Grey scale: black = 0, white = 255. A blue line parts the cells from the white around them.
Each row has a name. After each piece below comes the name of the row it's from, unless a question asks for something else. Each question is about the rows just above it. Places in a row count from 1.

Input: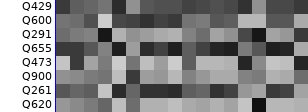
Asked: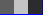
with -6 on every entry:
[ 88 190  38]
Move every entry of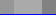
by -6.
[145 164 164 124]
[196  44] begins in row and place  Q261, 4
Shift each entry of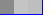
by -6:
[132 190 184]

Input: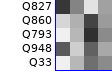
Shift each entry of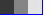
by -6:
[ 49 126 221]
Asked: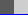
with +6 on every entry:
[ 96 212]

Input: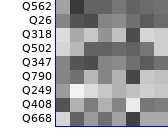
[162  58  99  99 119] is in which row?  Q562
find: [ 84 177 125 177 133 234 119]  Q408
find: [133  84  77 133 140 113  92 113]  Q347
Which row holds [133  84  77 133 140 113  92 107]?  Q26
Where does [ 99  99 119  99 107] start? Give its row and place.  Q562, 3

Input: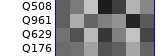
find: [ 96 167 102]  Q176
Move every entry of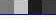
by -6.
[116 188  23  55]

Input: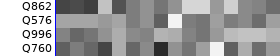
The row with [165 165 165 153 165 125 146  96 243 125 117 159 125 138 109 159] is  Q576
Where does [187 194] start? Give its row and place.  Q996, 13
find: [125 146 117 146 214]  Q862
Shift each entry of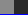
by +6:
[144  48]
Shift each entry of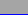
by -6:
[159 159]
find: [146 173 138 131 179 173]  Q996

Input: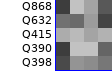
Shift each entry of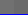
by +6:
[119 113]
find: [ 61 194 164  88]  Q868
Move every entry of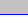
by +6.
[200 200]

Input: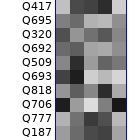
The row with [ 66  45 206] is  Q417
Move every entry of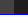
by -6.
[60 24]
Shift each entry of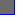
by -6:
[101]

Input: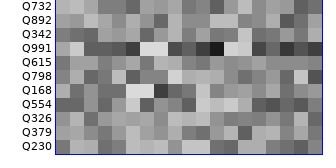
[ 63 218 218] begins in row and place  Q991, 6
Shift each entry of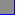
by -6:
[134]
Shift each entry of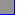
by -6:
[141]
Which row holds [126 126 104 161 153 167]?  Q732
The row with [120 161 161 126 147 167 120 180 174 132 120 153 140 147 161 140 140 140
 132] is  Q615

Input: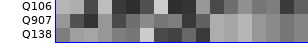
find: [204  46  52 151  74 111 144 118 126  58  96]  Q106
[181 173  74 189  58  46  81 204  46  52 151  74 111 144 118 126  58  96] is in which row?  Q106
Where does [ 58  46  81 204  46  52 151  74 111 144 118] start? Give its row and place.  Q106, 5

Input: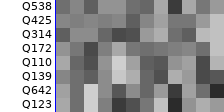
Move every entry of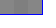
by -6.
[128 121 128]
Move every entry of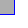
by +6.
[180]
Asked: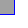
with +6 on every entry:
[167]
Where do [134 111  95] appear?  Q139
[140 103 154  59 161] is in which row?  Q642
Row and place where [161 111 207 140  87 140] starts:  Q642, 1

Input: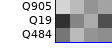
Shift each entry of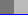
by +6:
[124 192]
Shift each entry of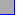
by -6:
[165]
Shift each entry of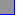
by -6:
[142]
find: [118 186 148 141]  Q484

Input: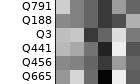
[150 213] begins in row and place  Q665, 1
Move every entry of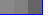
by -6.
[131 123  95]
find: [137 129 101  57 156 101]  Q456

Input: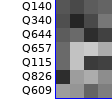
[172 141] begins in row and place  Q826, 3
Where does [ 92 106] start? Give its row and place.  Q644, 1
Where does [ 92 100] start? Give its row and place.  Q140, 3

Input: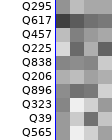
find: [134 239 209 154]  Q323
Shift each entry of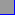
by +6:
[160]
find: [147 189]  Q295

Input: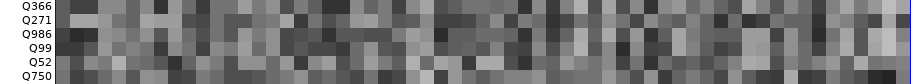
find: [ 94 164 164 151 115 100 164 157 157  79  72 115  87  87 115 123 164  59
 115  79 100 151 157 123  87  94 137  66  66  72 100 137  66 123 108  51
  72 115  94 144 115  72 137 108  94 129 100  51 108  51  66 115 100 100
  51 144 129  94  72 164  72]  Q271
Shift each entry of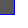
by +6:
[93]
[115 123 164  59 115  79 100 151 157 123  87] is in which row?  Q271

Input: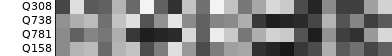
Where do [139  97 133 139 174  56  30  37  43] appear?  Q738
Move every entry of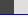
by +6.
[ 76 229]

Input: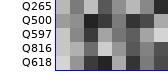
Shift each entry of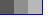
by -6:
[ 82 137 178]
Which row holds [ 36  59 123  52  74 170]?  Q500

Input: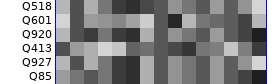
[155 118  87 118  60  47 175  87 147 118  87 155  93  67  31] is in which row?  Q85
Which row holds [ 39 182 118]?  Q601
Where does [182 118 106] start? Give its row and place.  Q601, 10
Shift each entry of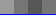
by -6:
[149 112  81 112]
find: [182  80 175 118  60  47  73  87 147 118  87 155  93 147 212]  Q518
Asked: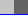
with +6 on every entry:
[203 105]
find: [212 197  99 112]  Q413

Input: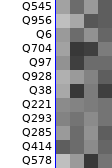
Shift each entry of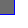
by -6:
[102]
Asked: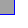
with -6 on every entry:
[156]
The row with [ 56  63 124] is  Q704
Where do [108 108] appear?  Q97
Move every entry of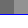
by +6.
[114 152]
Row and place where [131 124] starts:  Q221, 2
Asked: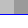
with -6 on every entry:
[185 148]

